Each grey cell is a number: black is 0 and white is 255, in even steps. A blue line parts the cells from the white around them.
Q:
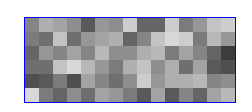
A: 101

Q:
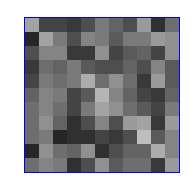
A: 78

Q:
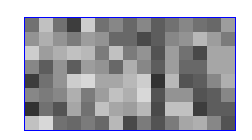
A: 205

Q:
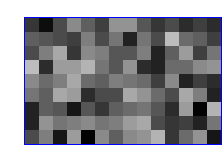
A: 75

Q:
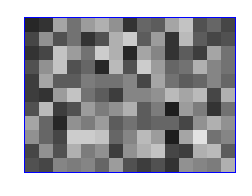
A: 51

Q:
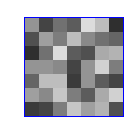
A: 47

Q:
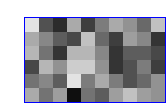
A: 182

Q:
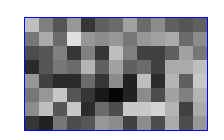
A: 76

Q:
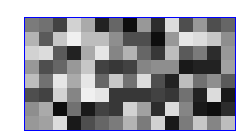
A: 210
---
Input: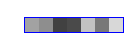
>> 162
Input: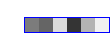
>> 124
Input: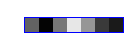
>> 98
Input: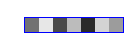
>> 114
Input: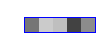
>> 118
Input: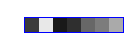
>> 59
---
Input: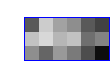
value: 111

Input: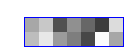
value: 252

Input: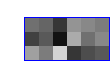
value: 112

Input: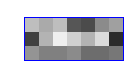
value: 219

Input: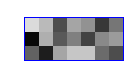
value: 137

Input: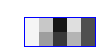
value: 180

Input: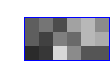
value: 184
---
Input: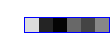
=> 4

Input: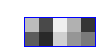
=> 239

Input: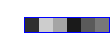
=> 165

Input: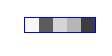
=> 213

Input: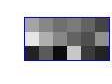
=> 111

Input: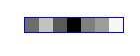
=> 89

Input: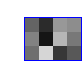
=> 152

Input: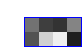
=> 51

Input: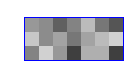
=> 96

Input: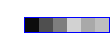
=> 126
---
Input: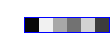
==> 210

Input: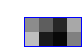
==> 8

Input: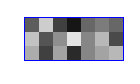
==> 163

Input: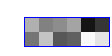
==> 248

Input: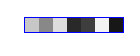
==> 242

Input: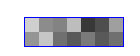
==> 89

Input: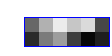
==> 7
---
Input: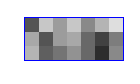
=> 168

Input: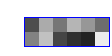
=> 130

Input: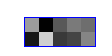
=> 23

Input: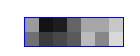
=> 112

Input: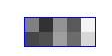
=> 70

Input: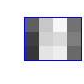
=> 64
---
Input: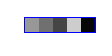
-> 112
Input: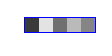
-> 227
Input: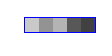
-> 147
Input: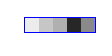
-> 198
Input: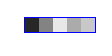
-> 131
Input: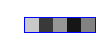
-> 57
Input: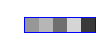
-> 182
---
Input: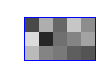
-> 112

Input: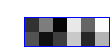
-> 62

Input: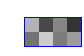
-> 124

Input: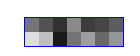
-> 26

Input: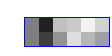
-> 147

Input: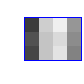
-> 218

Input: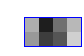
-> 85

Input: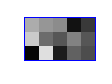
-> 86
